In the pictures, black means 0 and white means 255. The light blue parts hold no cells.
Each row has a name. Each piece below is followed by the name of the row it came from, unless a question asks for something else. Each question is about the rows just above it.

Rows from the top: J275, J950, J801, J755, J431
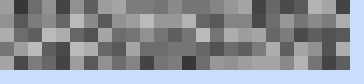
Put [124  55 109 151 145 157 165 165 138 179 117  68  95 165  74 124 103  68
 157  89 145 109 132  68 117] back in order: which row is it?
J431
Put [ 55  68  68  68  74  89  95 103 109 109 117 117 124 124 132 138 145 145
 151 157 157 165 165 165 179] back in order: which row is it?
J431
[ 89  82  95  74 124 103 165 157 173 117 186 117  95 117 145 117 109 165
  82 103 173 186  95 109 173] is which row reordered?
J801

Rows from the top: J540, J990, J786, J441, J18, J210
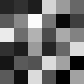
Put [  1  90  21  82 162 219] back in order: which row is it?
J18
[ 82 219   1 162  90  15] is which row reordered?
J210
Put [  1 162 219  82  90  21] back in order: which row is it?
J18
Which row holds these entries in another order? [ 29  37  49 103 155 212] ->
J540
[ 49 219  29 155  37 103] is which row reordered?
J441
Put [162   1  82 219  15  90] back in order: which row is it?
J210

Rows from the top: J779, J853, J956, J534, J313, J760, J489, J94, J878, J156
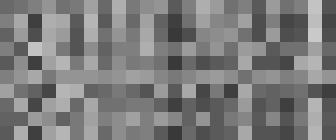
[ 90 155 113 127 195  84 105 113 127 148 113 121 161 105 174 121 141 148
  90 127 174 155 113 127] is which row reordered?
J779
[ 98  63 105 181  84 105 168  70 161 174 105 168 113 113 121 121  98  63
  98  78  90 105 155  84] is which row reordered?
J94

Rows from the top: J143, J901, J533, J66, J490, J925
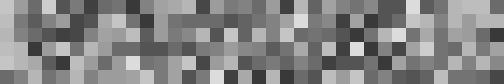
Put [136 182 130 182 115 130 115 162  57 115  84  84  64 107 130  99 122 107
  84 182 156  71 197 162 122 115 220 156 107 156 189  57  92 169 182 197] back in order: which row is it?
J490
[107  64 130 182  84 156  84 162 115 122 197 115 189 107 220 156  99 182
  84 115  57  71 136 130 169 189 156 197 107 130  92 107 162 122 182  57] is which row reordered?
J925
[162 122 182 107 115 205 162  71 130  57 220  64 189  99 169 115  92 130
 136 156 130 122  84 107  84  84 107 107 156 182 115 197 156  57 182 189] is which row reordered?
J66
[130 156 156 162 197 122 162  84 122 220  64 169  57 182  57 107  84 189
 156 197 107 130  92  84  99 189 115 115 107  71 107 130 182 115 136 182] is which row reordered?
J925
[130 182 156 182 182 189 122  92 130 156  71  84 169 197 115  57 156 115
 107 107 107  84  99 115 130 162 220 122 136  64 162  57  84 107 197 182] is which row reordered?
J901
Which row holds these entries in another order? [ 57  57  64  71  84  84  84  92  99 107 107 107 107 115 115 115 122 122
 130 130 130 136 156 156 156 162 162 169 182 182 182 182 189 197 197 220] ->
J901
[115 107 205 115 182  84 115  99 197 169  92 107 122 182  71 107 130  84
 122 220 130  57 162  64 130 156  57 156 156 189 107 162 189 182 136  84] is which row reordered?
J66

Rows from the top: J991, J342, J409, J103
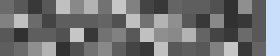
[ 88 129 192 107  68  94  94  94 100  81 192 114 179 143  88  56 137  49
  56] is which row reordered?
J342
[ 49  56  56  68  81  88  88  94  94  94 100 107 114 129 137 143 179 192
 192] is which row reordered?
J342
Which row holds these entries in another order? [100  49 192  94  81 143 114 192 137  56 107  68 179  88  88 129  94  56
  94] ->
J342
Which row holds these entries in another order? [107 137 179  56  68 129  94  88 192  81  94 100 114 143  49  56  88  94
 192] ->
J342
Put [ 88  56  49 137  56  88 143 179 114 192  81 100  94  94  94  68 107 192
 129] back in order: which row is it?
J342
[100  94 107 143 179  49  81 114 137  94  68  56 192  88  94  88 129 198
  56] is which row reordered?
J103
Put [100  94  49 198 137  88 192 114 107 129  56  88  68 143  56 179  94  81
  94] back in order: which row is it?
J103

